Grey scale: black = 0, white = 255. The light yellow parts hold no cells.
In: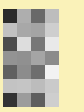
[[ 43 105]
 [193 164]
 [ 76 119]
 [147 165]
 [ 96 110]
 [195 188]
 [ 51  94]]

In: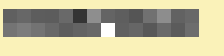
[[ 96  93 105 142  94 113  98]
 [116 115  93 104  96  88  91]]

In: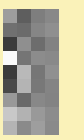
[[157 126]
 [112 134]
 [ 59 109]
 [250 140]
 [ 59 118]
 [ 73 120]
 [153 136]
 [200 153]
 [180 158]]

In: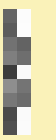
[[101]
 [ 92]
 [114]
 [127]
 [ 60]
 [142]
 [119]
 [ 74]
 [ 80]]

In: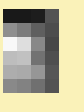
[[ 25  29]
 [143  95]
 [248 136]
 [189 114]
 [173 150]
 [137 112]]

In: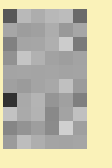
[[ 88 173 188]
 [166 160 153]
 [129 166 204]
 [146 177 158]
 [164 164 163]
 [160 164 192]
 [ 49 180 160]
 [194 179 163]
 [134 158 208]
 [155 174 163]]

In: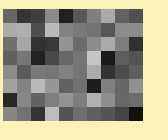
[[102  63  32 127  98]
 [171  79 130 115 140]
 [112  50 147 140 125]
 [ 97  34 104 197  93]
 [140 121 129 171  77]
 [161 185  98  29 103]
 [ 40  99 147 177 104]
 [133  52  84  96  68]]
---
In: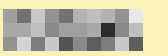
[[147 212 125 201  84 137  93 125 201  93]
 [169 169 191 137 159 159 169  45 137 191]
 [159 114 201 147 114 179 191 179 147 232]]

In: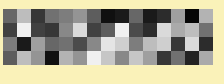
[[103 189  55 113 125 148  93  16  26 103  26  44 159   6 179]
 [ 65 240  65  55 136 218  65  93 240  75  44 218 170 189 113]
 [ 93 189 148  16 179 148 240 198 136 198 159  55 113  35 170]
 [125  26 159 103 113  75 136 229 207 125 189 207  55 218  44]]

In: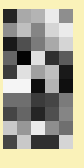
[[245 245  15 180  15]
 [ 69 101  37  79 133]
 [ 69 201  47  47 213]
 [111 111  59  69 123]
 [ 25  79 123 169 213]
 [142 191 133 213 235]
 [ 59 224 160 191  25]
 [ 37 169 180 235 142]
 [101   3 224  47  91]
 [201 151 235 142 111]]

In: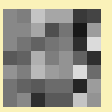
[[116 136  46  89  89 196 147]
 [116  98  89 107 107  36 156]
 [136 116  98 116 126  46 219]
 [136 136 166  78 116  24 156]
 [ 89  98 175 126 147  98  46]
 [147 126 185 156 147 219 107]
 [136 126 196 166 166  57  68]]

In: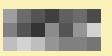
[[128  84  52 140  84 149 210]
 [158 107  84  64  96 107  75]
 [190 210 190 149 128 128 117]]

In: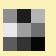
[[ 92  51   5]
 [232 160 112]
 [142  29 180]]
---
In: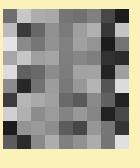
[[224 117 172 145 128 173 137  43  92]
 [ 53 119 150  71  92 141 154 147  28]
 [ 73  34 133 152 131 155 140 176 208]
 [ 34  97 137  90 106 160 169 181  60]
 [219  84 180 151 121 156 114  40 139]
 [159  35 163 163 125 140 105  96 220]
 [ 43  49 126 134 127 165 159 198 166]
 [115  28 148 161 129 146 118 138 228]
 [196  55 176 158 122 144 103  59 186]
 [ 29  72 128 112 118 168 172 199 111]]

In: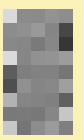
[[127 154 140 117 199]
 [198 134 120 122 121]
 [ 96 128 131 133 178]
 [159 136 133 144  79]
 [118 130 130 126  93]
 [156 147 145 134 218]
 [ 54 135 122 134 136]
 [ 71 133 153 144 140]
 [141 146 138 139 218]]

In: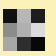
[[  8  46 167]
 [219 176 140]
 [ 29 183  16]]

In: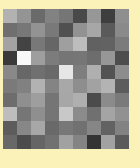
[[ 90 162  52 132 161 113 101  76 104]
 [130  98 134 113 120 105 167 135  92]
 [145 164 112 139 200 117 143 118 189]
 [122 139  75 175 167 117 158 143 109]
 [ 92 179 162 142 168 132 178 129 122]
 [141  82 175 126 230 105 112 103 137]
 [ 77 151 109 118 117 124 158 248  58]
 [123  98  97 189 159 102 120  67 163]
 [138  90 167 146  80 121 147 119 111]
 [142  62 151  73 118 130 106 148 178]]

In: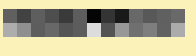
[[171  97 126 112 151  83 220  92  84 104  93 143 173]
 [105  96  88 104  25  52   5  93  58  78  94  66  96]]

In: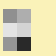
[[ 41 149]
 [212 227]
 [174 144]]
